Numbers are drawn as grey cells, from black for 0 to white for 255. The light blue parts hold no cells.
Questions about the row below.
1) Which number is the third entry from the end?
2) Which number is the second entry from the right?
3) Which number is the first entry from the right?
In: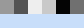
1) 201
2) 4
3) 112

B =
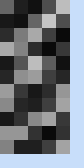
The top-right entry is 189
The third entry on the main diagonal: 169
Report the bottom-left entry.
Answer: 130
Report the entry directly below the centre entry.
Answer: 24
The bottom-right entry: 163
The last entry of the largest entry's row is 78
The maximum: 197
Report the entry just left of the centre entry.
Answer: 143
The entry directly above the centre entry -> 189
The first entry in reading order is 101
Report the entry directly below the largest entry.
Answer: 63
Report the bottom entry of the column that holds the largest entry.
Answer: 63
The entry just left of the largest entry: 101
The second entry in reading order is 31
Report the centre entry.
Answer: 156
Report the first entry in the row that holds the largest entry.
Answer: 24

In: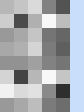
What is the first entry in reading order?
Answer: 183
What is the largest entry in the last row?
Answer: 189
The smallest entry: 46
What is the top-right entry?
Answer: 83
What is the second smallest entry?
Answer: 67
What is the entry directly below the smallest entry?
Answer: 109
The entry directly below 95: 117
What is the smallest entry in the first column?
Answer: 146
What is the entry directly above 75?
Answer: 197
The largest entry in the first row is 218
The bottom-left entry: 153

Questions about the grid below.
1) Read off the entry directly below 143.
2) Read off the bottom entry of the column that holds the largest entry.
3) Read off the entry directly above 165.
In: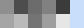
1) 165
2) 230
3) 143

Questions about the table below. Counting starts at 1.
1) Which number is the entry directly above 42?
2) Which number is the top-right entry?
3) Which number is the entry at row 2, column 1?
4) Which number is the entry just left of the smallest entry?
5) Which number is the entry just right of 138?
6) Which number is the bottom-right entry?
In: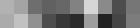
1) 130
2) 118
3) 171
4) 158
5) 77
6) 124

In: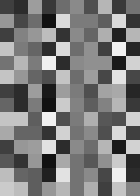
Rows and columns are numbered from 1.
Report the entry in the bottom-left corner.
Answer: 203
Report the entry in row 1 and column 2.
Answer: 44
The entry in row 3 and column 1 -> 63
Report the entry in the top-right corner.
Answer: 115
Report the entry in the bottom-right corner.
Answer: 130
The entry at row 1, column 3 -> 157
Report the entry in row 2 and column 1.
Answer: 151
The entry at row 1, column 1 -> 63
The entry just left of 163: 79

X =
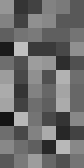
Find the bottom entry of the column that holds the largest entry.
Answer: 122
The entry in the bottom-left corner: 88
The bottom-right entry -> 116
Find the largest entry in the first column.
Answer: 171
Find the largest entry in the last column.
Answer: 144
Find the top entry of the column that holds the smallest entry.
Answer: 150
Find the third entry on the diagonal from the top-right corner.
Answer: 95
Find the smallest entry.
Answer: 20
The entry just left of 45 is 150
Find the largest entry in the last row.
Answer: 157
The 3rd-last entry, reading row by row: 103
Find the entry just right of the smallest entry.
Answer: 184
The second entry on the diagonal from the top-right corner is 88
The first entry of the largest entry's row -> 26
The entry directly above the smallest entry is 164
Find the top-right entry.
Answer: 88
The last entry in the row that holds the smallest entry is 136
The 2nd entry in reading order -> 52
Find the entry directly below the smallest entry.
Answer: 110
